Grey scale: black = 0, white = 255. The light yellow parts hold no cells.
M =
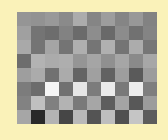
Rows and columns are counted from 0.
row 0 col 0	149
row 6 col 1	192
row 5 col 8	236
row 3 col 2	171
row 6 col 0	130
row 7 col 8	197
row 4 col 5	160
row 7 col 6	190
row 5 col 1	108
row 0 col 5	133
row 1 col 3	130
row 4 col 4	100
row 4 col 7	158
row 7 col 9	92
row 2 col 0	169
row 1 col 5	141
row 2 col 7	116
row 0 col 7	133
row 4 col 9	156
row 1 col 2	109
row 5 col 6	235
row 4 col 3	171

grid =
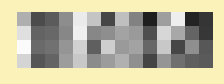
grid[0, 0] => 175
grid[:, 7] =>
[191, 163, 154, 176]
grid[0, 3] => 141
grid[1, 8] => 154
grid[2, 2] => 113
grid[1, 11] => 168
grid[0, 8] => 130
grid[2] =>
[251, 106, 113, 149, 209, 95, 206, 154, 163, 103, 200, 70, 143, 87]
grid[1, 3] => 135
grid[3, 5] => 139
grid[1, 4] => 240
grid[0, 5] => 196
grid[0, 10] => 158

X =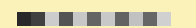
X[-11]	41
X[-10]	64
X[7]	98

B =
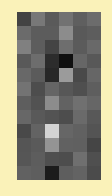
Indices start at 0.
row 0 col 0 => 67
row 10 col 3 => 77
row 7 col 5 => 88
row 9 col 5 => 69
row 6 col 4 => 112
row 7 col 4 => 106
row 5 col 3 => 87
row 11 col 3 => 94
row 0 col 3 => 114
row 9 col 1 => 90
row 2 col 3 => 110
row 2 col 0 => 128
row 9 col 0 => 85
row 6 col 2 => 140
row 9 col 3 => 97
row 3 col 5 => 88
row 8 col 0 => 73
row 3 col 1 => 109
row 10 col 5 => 79

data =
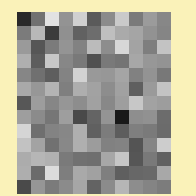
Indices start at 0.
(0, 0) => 41
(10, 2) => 177
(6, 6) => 136
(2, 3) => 148
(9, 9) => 133
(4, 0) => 134
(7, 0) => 158
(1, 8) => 165
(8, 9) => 122
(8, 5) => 96
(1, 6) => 191
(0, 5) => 90
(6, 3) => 150
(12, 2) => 123
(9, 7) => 131
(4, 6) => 151
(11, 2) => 220
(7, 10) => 108
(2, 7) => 215
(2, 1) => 86
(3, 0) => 175
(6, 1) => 157
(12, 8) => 141
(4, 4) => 210
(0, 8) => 122
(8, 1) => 111
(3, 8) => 167
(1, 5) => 109
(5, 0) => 169
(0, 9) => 155
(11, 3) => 126
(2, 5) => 187
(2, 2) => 123

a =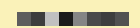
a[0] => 93
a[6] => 62

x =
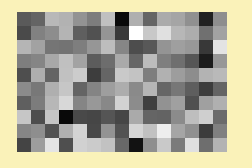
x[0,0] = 90
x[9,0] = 68
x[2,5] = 150
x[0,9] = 101
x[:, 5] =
[125, 81, 150, 92, 61, 132, 152, 70, 72, 203]
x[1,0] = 74
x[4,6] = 101
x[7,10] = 99
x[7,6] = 85
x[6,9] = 63
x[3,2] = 168
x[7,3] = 9
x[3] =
[126, 133, 168, 192, 163, 92, 109, 170, 102, 188, 127, 111, 86, 28, 151]
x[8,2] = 83
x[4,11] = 157
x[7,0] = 198
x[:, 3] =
[178, 180, 115, 192, 193, 198, 216, 9, 176, 79]
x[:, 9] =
[101, 200, 88, 188, 126, 182, 63, 101, 193, 143]
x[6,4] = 133
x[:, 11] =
[165, 183, 159, 111, 157, 119, 160, 139, 165, 123]
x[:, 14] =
[142, 162, 227, 151, 185, 100, 176, 107, 128, 179]
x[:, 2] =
[184, 141, 117, 168, 100, 175, 183, 197, 83, 228]
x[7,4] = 73
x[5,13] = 61
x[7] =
[198, 77, 197, 9, 73, 70, 85, 70, 170, 101, 99, 139, 190, 207, 107]
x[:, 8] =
[175, 255, 77, 102, 195, 138, 140, 170, 213, 18]
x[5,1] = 120
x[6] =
[95, 124, 183, 216, 133, 152, 136, 210, 140, 63, 146, 160, 80, 160, 176]
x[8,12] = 144
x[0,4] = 147
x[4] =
[78, 174, 100, 193, 204, 61, 101, 201, 195, 126, 177, 157, 141, 179, 185]

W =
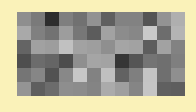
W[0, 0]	142
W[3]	[78, 108, 101, 77, 143, 165, 163, 54, 85, 116, 111, 127]
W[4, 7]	98
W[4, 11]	143
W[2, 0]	100
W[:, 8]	[130, 135, 162, 85, 127, 133]
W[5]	[148, 94, 108, 142, 140, 132, 171, 159, 133, 197, 96, 94]
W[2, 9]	93
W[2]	[100, 161, 157, 193, 162, 158, 143, 165, 162, 93, 162, 130]
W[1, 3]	157
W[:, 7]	[130, 140, 165, 54, 98, 159]
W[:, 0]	[142, 169, 100, 78, 117, 148]
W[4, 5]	130
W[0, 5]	146
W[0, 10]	147

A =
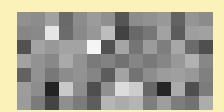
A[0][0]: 144
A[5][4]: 141
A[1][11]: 92
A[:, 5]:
[155, 151, 245, 122, 133, 79, 93]
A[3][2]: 136
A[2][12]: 108
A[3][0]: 162
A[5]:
[157, 141, 35, 201, 141, 79, 144, 220, 204, 103, 38, 171, 79, 124]
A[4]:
[98, 146, 120, 140, 146, 133, 92, 163, 115, 141, 156, 159, 152, 128]
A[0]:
[144, 140, 161, 106, 140, 155, 143, 85, 140, 145, 152, 99, 148, 139]
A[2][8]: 117
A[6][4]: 123
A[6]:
[155, 123, 68, 143, 123, 93, 181, 171, 180, 126, 158, 125, 114, 172]
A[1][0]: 134
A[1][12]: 158
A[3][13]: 135
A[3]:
[162, 146, 136, 169, 146, 122, 130, 114, 133, 121, 134, 152, 177, 135]
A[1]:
[134, 137, 230, 108, 137, 151, 189, 66, 104, 119, 162, 92, 158, 161]
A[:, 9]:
[145, 119, 155, 121, 141, 103, 126]

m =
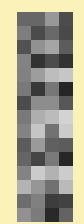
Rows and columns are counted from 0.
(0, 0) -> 103
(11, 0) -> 131
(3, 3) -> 50
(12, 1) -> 150
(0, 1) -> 103
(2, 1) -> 145
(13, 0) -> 109
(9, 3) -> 92
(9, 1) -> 154
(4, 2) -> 189
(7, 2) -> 187
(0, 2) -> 152
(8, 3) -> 203
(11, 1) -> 203
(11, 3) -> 204
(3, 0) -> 130
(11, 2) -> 178
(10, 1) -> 69
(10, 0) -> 101

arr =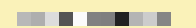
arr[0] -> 184
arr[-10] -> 174
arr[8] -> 180
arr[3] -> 84
